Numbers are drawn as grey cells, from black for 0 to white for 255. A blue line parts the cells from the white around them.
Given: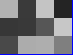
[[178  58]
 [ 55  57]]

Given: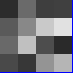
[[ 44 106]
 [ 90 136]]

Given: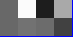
[[104 251]
 [104 114]]

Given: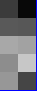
[[59  8]
 [89 87]]

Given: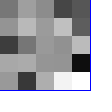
[[119 159]
 [148 185]]

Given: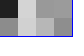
[[ 32 212]
 [140 209]]

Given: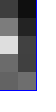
[[ 61  15]
 [124  35]]

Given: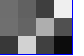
[[110  97]
 [111 100]]

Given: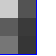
[[204  83]
 [ 92  58]]
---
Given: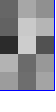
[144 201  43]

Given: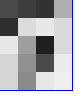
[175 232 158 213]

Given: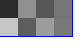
[117 157]

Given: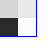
[233  42]

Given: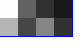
[ 24 133]

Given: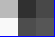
[72 77]
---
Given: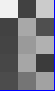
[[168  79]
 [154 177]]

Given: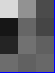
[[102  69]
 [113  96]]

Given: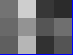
[[147  85]
 [182  49]]

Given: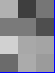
[[122  78]
 [168 164]]

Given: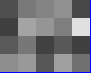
[[164 149]
 [119  65]]

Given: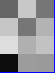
[[118 179]
 [176 194]]

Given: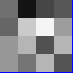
[[202 245]
 [181  81]]

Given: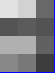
[[ 91  83]
 [176  97]]
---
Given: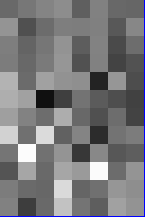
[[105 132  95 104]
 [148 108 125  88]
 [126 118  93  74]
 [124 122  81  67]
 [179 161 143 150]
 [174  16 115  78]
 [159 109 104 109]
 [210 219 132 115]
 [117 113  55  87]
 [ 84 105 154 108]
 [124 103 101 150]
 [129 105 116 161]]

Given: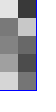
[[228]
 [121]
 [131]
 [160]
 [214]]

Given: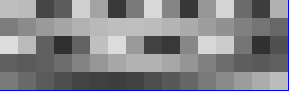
[[190  70 208  56 217  55 212  62]
 [124 154 178 190 188 171 145 116]
 [221  96  98 220  66 135 204  49]
 [ 95  95 131 167 178 149 109  89]
 [122  90  68  62  77 102 138 172]]

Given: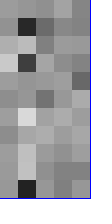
[[156 144 133]
 [146 107 131]
 [175 128 153]
 [201 165 131]
 [157 153 104]
 [142 115 171]
 [158 162 157]
 [141 173 167]
 [157 155 158]
 [154 144 130]
 [152 151 151]]

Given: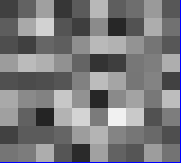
[[ 64 160  91  94 154]
 [ 93 210  62  39 173]
 [ 78 102 143 178 117]
 [156 176 100  62 126]
 [ 80  78 129 165 131]
 [169 130 146 138 120]
 [160  36 212 241  81]
 [ 65  91 157 132 105]
 [117 173  42  98 157]]

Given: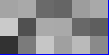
[[164 106 157]
 [202 170 104]
 [ 50 198 186]]
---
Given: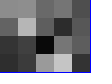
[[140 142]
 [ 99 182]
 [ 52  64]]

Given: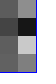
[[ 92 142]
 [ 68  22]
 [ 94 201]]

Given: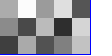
[[172 252]
 [139  73]
 [ 63 170]]

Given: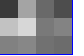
[[ 58 164]
 [194 215]
 [129 135]]

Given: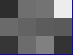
[[ 45 111]
 [106  99]
 [ 54 108]]

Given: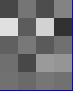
[[ 71 117]
 [224  92]
 [ 96 120]]
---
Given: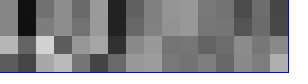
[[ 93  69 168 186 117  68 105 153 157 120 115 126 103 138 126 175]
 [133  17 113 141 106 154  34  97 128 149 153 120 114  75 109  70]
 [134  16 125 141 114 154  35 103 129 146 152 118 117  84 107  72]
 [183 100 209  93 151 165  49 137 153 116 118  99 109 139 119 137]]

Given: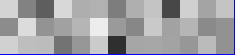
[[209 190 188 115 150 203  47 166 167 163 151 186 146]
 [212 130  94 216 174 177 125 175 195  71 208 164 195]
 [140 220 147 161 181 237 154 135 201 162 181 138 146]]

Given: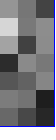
[[104  72  39]
 [149 118  67]
 [214 121 141]
 [163  65 140]
 [ 44 138 120]
 [ 86  98 134]
 [124 115  30]]

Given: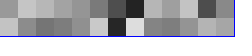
[[195 140 117 125 144 201  38 221 132 126 148 180 166]
 [153 197 183 163 149 122  78  35 182 159 195  77 137]]

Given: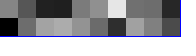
[[  0 109 163 172 147 107  46 161 128  75]
 [133  86  33  31 123 144 230 112 109  39]]

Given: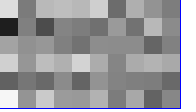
[[246 148 202 155 153 178 124 168  99 135]
 [221 123 185 190 184 207 108 175 147 125]
 [ 30 128  76 132 125 112 154 114 184 139]
 [163 145 151 128 114 141 140 140 101 129]
 [208 150 189 176 211 172 133 171 179 169]
 [ 97 118 105 139 100 147 131 127 125 105]]
